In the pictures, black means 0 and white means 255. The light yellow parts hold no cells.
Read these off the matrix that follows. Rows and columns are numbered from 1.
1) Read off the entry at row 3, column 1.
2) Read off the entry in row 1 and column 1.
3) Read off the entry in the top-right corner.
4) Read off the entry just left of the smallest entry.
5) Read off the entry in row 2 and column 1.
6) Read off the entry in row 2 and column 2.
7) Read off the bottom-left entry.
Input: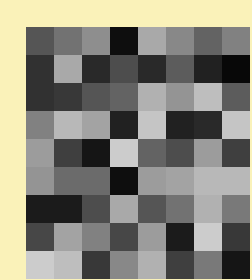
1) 49
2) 85
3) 129
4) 33
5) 49
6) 169
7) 204

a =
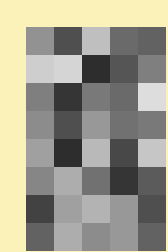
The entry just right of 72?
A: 198
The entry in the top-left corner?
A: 146
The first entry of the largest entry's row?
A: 127
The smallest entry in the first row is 79
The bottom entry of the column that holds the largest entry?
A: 98
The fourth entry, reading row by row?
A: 106
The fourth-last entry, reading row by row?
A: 173
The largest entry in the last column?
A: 221
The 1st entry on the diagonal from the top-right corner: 98
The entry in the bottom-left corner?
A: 98
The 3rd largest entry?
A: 206
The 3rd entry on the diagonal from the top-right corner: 121

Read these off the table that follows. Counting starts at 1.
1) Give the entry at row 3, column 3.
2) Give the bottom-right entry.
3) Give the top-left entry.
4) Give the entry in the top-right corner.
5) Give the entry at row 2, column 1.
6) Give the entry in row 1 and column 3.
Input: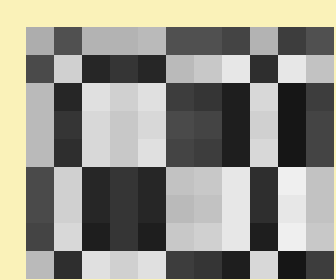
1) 224
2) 61
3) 173
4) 80
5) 74
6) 179
